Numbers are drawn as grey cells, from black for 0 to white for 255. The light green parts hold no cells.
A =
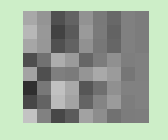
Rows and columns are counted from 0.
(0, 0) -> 168
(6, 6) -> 155
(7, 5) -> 141
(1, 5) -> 122
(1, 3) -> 90
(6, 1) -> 99
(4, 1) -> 79
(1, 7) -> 128
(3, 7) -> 126
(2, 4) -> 145
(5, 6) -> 144
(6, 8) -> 129
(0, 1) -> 148
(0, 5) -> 121
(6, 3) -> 163
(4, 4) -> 149
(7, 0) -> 195
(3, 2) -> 173
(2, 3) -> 98
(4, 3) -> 123

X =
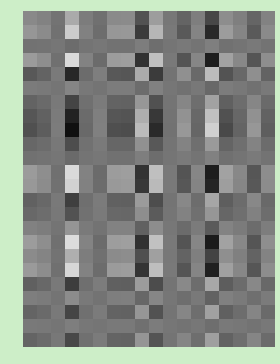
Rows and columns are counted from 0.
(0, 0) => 137
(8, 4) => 105
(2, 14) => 113
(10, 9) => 109
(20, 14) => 128
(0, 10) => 119
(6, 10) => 116
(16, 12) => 134
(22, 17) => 120
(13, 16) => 136
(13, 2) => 121
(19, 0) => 96
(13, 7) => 96
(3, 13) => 29
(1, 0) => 150
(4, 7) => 86
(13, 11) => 136
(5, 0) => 123
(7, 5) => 127
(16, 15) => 136
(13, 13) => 166
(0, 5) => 112
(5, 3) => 133
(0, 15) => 127
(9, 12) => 111
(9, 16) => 131
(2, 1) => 115
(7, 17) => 98
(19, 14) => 93
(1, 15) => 133
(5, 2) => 117
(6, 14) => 96
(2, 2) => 118
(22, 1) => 120
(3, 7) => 158
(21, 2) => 121

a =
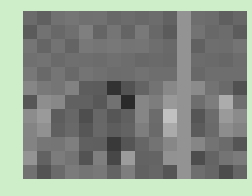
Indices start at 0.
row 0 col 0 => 107
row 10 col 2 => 124
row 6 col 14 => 172
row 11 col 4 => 116
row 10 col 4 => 83
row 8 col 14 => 141
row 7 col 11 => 147
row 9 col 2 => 117
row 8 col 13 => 106
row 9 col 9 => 115
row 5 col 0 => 134
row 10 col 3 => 116
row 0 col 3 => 117
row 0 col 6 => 104
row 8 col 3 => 105
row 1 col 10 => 91
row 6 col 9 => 125
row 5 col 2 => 117
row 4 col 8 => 114
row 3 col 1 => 115
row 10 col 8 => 99
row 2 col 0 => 117
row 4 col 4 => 116
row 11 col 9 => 102
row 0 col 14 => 95
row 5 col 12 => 139
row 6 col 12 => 110
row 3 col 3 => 111
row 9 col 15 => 85
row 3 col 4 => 110
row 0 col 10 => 98
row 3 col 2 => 106
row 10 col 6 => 71
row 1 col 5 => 101
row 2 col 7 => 116
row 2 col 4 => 120
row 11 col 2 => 106

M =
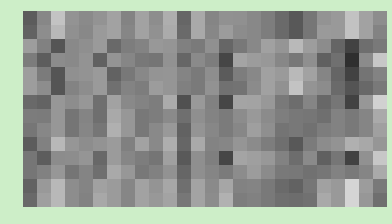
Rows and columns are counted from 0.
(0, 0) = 92
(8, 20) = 113
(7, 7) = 151
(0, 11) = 102
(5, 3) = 131
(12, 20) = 118
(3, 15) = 164
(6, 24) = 151
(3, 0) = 124
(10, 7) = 134
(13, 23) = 213
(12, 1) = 153
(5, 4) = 141
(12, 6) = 155
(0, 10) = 174
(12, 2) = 184
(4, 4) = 147
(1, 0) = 98
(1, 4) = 136
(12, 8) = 162
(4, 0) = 157
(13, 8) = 162
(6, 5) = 111
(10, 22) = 118
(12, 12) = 163
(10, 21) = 96
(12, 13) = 138
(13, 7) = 134
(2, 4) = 143
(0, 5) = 147
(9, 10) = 174
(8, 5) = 118
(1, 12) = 169
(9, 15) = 149
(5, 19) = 195
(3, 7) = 134
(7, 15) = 140
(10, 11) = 89
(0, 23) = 194

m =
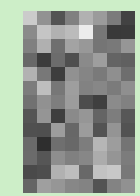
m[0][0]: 203
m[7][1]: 149
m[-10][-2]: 100
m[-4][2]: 111
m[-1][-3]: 83
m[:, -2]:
[123, 57, 121, 100, 143, 123, 139, 125, 148, 157, 149, 200, 131]
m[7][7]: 87
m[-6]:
[85, 149, 62, 138, 150, 100, 125, 87]
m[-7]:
[113, 145, 126, 156, 77, 63, 139, 129]
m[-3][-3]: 172
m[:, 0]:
[203, 138, 128, 104, 178, 124, 113, 85, 80, 106, 107, 74, 101]
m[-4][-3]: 182
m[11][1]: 78
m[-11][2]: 111
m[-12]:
[138, 197, 177, 187, 236, 119, 57, 58]
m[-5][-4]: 156
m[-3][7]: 124
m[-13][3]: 128
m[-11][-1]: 150
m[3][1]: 60
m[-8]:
[124, 190, 119, 158, 130, 135, 123, 143]
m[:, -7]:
[146, 197, 176, 60, 120, 190, 145, 149, 79, 46, 86, 78, 159]

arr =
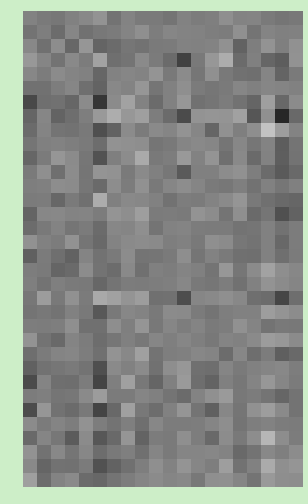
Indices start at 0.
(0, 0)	130
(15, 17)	129
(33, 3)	138
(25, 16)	129
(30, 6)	105
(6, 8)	130
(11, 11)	90
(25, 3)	122
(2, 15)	98
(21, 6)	121
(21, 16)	129
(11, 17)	107
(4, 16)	111
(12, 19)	128
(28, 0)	76
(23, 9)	134
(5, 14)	122
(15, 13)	123
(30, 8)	99
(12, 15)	127
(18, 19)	135
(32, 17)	171
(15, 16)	117
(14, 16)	106
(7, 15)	161
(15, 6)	135
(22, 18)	121
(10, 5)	82
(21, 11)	138
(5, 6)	136
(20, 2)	121
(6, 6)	139
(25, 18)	136
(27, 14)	154
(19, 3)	122
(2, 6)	107
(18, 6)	108
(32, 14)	158
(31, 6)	121

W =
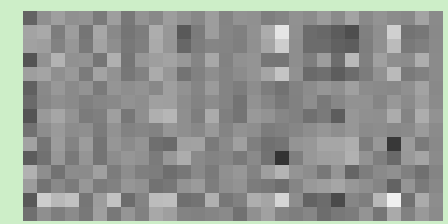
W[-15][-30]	99
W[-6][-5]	152
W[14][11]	131
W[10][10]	152
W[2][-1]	138
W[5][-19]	146
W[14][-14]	144
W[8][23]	151
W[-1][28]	153
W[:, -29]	[143, 169, 158, 146, 164, 137, 135, 153, 141, 117, 113, 142, 115, 205, 143]
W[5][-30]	96
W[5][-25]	122
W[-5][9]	123
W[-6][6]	150
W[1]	[163, 169, 125, 157, 117, 167, 137, 117, 125, 173, 151, 89, 123, 157, 133, 128, 145, 172, 229, 144, 108, 104, 92, 78, 128, 143, 208, 115, 119, 137]
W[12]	[156, 115, 137, 123, 151, 123, 129, 150, 145, 114, 119, 147, 155, 125, 142, 147, 124, 120, 110, 133, 153, 158, 166, 151, 143, 133, 99, 149, 122, 136]
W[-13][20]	108
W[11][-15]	151
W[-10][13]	155
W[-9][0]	106
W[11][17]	159
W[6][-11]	129
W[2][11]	103
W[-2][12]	115
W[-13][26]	187
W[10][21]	159
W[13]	[88, 205, 184, 193, 118, 157, 194, 108, 132, 188, 190, 111, 115, 176, 119, 129, 174, 165, 213, 141, 99, 108, 74, 134, 126, 184, 240, 113, 171, 141]
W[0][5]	122
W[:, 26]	[139, 208, 187, 142, 186, 136, 152, 172, 136, 56, 105, 144, 99, 240, 170]
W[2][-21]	170
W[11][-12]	180
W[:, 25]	[147, 143, 144, 160, 146, 138, 133, 143, 141, 152, 127, 138, 133, 184, 117]
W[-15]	[99, 143, 159, 144, 147, 122, 158, 120, 147, 136, 157, 145, 135, 157, 132, 146, 144, 126, 132, 145, 139, 155, 138, 163, 137, 147, 139, 136, 163, 138]
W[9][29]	137
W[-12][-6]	128

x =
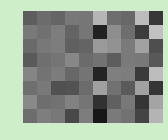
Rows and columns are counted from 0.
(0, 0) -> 93
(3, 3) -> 135
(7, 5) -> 24
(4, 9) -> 189
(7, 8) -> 68
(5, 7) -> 90
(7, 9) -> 180
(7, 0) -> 109
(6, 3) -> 129
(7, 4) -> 125
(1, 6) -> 142
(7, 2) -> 120
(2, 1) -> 120
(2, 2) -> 125
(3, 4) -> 107
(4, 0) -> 133
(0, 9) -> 55
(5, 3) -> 82
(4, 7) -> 125
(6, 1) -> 110
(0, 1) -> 108
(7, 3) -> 72

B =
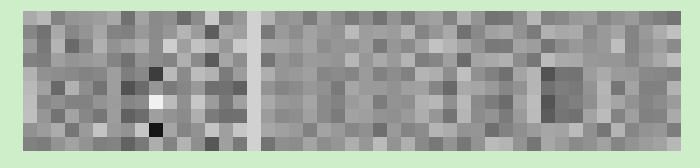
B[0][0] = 170
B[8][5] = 196
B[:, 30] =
[131, 169, 180, 159, 141, 105, 144, 115, 172, 147]
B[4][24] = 155
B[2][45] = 158
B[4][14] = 123
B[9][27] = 175
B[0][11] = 108
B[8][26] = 154
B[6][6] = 156
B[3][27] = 179
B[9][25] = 186
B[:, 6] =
[168, 131, 146, 132, 158, 158, 156, 157, 154, 131]
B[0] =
[170, 184, 131, 149, 152, 157, 168, 113, 163, 138, 143, 108, 139, 200, 129, 152, 209, 177, 146, 151, 124, 157, 140, 122, 141, 115, 147, 123, 156, 161, 131, 177, 148, 115, 118, 143, 183, 131, 137, 152, 156, 135, 146, 154, 135, 126, 116]
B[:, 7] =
[113, 128, 159, 113, 126, 82, 133, 97, 146, 98]
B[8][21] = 163
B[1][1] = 114
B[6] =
[189, 135, 144, 130, 130, 147, 156, 133, 139, 241, 187, 144, 199, 156, 120, 160, 209, 169, 152, 149, 165, 138, 131, 155, 163, 124, 147, 143, 177, 183, 144, 185, 138, 124, 108, 163, 188, 84, 120, 127, 143, 178, 165, 146, 132, 140, 155]
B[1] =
[134, 114, 169, 135, 148, 166, 131, 128, 153, 139, 150, 180, 156, 94, 166, 159, 209, 121, 154, 141, 162, 151, 147, 186, 157, 161, 156, 178, 132, 150, 169, 113, 137, 161, 167, 146, 123, 177, 168, 170, 138, 153, 164, 132, 153, 172, 192]
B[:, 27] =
[123, 178, 138, 179, 129, 159, 143, 154, 132, 175]
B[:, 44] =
[135, 153, 147, 154, 137, 129, 132, 129, 147, 156]
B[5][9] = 150
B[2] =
[156, 120, 180, 106, 134, 176, 146, 159, 172, 141, 206, 159, 194, 175, 151, 201, 209, 165, 164, 154, 164, 141, 150, 147, 159, 121, 150, 138, 164, 194, 180, 163, 144, 121, 122, 163, 157, 117, 140, 152, 146, 153, 190, 132, 147, 158, 138]
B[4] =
[178, 145, 141, 137, 131, 135, 158, 126, 136, 61, 185, 138, 188, 178, 123, 156, 209, 174, 149, 153, 160, 134, 139, 133, 155, 129, 141, 129, 180, 174, 141, 191, 144, 129, 112, 164, 181, 83, 116, 115, 157, 170, 155, 153, 137, 135, 129]
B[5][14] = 113
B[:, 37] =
[131, 177, 117, 187, 83, 113, 84, 92, 166, 167]
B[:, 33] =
[115, 161, 121, 169, 129, 154, 124, 147, 111, 186]
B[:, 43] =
[154, 132, 132, 137, 153, 163, 146, 159, 134, 147]
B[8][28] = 140
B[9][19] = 140
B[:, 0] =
[170, 134, 156, 129, 178, 185, 189, 191, 145, 129]
